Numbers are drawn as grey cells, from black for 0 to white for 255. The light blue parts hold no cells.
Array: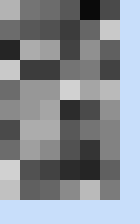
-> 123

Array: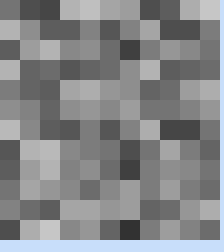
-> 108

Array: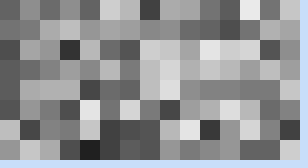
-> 206

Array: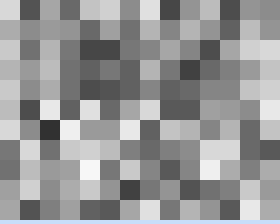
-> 172

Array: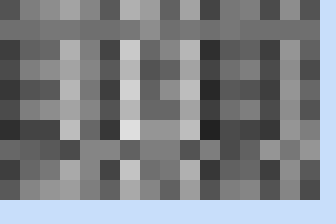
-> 75

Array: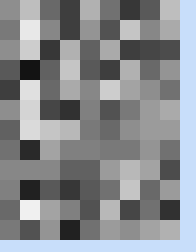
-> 177

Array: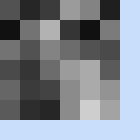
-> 163
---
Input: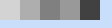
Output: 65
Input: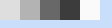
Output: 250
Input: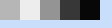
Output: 7
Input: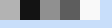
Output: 249
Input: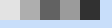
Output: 49
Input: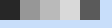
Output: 90
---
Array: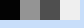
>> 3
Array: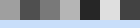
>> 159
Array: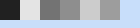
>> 33
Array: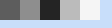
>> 93
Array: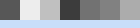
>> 87
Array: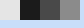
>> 229
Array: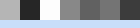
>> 181
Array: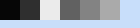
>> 6
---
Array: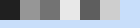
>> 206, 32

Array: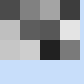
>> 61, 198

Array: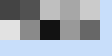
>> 203, 226

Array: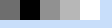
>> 255, 110

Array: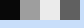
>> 96, 8

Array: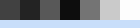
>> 253, 65

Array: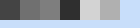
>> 176, 68

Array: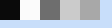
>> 168, 10

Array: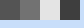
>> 62, 84
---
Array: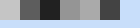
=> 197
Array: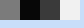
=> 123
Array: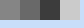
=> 133
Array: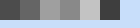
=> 76
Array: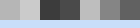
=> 182
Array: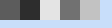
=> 92
